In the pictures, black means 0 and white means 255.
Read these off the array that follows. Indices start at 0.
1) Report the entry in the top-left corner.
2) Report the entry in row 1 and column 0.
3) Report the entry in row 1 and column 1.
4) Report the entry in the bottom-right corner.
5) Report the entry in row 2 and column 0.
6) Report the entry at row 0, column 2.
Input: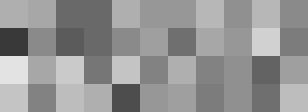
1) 175
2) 57
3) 138
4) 189
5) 227
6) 105

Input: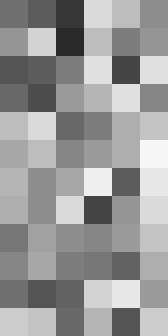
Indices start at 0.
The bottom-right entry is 204
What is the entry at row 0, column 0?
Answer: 112
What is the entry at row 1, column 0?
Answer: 149
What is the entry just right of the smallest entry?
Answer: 189
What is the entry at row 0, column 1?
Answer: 92
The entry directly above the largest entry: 196
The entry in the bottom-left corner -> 204
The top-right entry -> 141
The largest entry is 247
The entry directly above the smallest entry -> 55
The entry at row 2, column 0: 84
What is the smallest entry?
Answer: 41
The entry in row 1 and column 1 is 211

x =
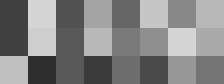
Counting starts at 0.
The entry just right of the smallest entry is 88
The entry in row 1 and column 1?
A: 206
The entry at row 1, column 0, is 65
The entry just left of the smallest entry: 192
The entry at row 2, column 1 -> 45
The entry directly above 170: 184
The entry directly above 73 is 143

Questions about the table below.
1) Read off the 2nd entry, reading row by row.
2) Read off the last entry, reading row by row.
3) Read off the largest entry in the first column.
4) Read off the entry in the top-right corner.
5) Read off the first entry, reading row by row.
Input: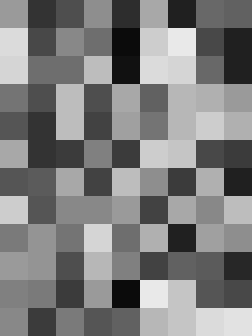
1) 51
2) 226
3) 219
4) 97
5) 154

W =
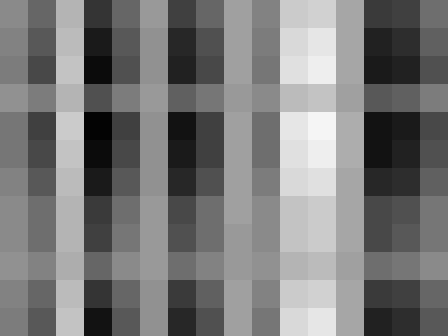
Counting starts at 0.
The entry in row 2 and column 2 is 195
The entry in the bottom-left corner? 124
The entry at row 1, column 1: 88
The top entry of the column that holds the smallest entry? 52
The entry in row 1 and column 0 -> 130
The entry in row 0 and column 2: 180
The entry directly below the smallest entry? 11
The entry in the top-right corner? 110
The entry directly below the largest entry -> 238
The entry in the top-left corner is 138
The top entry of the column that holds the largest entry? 209
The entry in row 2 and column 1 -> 72
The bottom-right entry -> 88
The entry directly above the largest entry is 195
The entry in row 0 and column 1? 102
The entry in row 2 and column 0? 124
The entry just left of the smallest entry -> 203
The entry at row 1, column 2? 187
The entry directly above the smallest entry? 80
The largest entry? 245
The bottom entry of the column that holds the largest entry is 230
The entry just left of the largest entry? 230
